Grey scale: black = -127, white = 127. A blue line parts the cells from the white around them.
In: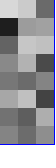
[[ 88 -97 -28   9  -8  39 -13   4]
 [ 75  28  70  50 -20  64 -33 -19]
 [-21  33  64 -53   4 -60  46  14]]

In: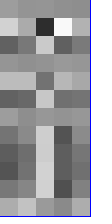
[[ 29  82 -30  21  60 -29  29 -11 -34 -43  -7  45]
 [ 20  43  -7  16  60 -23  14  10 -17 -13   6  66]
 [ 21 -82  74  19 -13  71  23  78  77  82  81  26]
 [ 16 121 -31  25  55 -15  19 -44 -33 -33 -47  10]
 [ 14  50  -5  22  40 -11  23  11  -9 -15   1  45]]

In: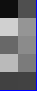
[[-113   80  -23   58  -62]
 [ -48   21   11   -4  -61]]

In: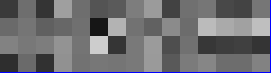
[[ -69  -21    2  -81]
 [ -17  -10   -7  -21]
 [ -75  -31   -2  -78]
 [  31  -24   19   17]
 [ -17  -15  -11  -13]
 [ -43 -105   77   -8]
 [ -37   51  -74  -10]
 [  -2  -13   -6   -6]
 [  27  -30   27   26]
 [ -61   11  -49  -38]
 [ -15  -19  -14   -4]
 [  -9   59  -72    6]
 [ -55   42  -66  -18]
 [ -60   33  -63  -18]
 [  -9   63  -75    2]]

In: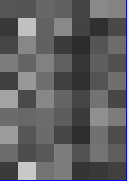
[[-41 -71 -57  -2 -63  35 -20  28 -19 -68]
 [-43  64   7 -26  24 -53 -23 -41 -50  72]
 [-24 -29 -30   1 -17   7 -19 -20 -39 -11]
 [-30   9 -69 -31 -63 -26 -34 -57  -2  -2]
 [-59 -60 -83 -73 -79 -57 -68 -81 -44 -74]
 [  9 -79 -42 -32 -43 -12  15 -14 -11 -70]
 [  3 -54 -19 -46 -16 -56  -3 -50 -33 -63]]

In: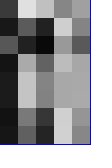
[[ -69 -103  -40 -107 -100 -100 -109 -105]
 [  96  -36  -94   42   68   68   -6  -31]
 [  64  -94 -118  -29    4    2  -73  -91]
 [   6   79   25   60   40   40   80   81]
 [  32    4  -38   39   41   42   21    7]]

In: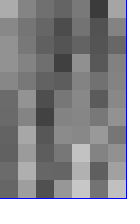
[[ 44   8  18  18   7 -20 -21 -28 -30 -20 -25]
 [  4 -10  -7   3  -7  19   4  39  27  47  30]
 [-15 -25 -31 -16 -29 -49 -61 -40 -34 -25 -47]
 [-27 -51 -43 -63 -34  -8   3  11  -8 -26  23]
 [ -6 -12 -28  16   3   8   6   8  66  49  71]
 [-68 -45 -43 -39 -14 -36  -7  25   3 -32 -12]
 [ 37   3 -24   1   3   8  18  -9  17  33  64]]
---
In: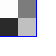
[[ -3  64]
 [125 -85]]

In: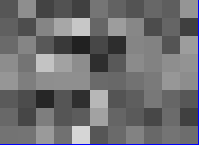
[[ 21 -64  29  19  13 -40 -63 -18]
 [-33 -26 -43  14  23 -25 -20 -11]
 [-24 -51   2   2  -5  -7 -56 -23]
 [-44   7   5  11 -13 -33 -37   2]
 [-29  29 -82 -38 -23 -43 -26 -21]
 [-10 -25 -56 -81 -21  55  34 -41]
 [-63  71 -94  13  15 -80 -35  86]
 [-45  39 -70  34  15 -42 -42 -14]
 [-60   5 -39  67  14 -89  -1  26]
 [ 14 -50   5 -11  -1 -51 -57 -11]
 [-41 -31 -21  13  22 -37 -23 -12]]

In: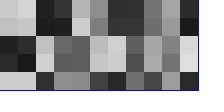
[[ -83 -101   88   94  -85]
 [  37   25    2  -12   28]
 [ -11  -18   39   42  -57]
 [ -79  -74  -32  -48  -15]
 [ -80  -75   79   77  -87]
 [  15   -2   60   70  -61]
 [  54   77  -34  -34   11]
 [ -75  -96  -23  -36   13]
 [ -95  -98   64   81  -79]
 [  84   70  -82 -102   77]
 [  73   64  -95  -85   76]]

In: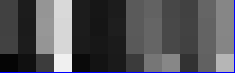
[[   6    6    5   54]
 [ -26  -28  -28  -30]
 [ -62  -61  -62  -77]
 [ -56  -55  -55    7]
 [ -29  -26  -26   -9]
 [ -37  -37  -38  -68]
 [ -99  -97 -100 -101]
 [-105 -106 -104 -108]
 [ -99  -99 -100 -117]
 [  89   87   87  112]
 [  21   23   21  -67]
 [ -99 -100  -99 -111]
 [ -62  -62  -61 -122]]

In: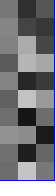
[[ -41  -71  -56   39  -69   26  -18 -101  -25   -7]
 [ -80  -59   43   53  -88   66 -105   13  -97   68]
 [  -8    5    1  -36    3  -31  -17   18  -14  -18]]

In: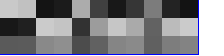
[[-108   75    3]
 [ -92   59   -2]
 [  -3  -29  -31]
 [ -73   42   10]
 [-103   70    5]
 [ -63   28  -30]
 [  44  -77  -51]
 [-100   68   15]
 [-107   75    9]
 [  65  -95  -36]
 [  73 -103  -37]]

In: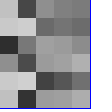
[[ -4 -19  12  48 -15  45]
 [  0 -11  27  33 -41  31]
 [ 15 -21  32  27 -61  28]
 [-56  78  -7 -52  80 -76]
 [ 65  73 -81  15  74  64]]

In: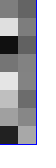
[[ -27   -2  -30    2    3  -19    7   40]
 [  -1   95 -111  -10  101   63   32  -94]]

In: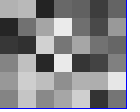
[[-27  25 -25   0 103 -10]
 [-66 -54 -13 -60  46 -76]
 [-30 -16  38 -74  49  79]
 [-23 107  -9 106  15  38]
 [-92  37  81 -88  62   9]
 [ 57 -14 -79  64  78  69]
 [ 50 -90 -72   4  24   4]]
